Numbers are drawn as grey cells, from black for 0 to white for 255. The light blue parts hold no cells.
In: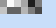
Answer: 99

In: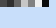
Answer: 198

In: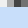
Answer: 240

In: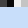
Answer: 66

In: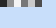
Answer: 244

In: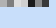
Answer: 207

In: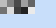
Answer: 219
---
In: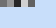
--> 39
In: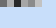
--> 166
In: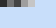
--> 68
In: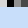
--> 1
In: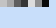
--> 220
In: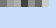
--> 147
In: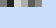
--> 176
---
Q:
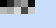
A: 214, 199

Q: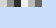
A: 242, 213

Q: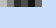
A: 190, 131

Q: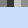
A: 194, 143

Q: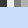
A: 235, 177

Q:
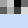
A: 216, 203

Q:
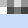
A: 246, 219

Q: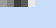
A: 232, 156

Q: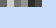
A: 204, 148
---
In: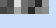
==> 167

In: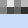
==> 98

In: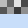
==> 57

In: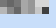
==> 103

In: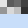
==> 190

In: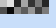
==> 134

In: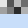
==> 42
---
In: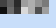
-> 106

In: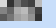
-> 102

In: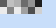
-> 133

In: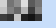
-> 129

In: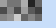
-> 133

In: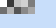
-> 179

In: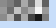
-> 110

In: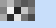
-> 243

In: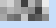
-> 180
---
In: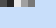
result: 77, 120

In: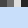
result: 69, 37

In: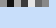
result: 148, 136

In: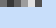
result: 113, 81

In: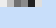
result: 237, 222

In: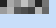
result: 36, 103

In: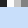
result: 35, 130
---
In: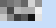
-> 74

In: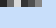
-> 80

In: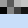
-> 62

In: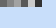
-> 103

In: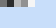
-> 145

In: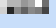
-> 97
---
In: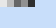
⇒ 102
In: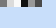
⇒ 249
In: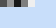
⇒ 25
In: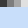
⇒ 167
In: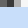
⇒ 177
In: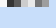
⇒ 91
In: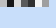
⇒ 219
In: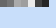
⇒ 170
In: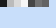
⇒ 218
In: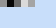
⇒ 105
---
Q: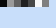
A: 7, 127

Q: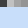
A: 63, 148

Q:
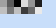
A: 161, 233

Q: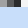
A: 161, 244

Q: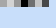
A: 167, 71

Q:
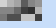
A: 211, 63
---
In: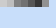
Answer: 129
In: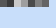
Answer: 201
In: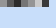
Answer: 44
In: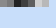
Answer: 35
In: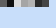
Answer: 220
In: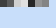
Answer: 208
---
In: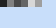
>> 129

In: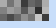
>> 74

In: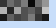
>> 97

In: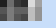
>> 123

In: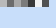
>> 108

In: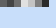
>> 68

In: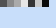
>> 138

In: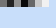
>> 35

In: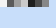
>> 91

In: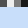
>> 238
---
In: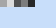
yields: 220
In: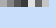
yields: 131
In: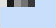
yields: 27
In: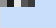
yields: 31
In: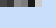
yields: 55
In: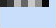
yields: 62
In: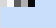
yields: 247
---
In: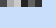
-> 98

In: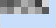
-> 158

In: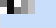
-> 151

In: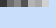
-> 167

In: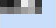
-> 171

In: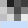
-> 117

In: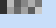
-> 93
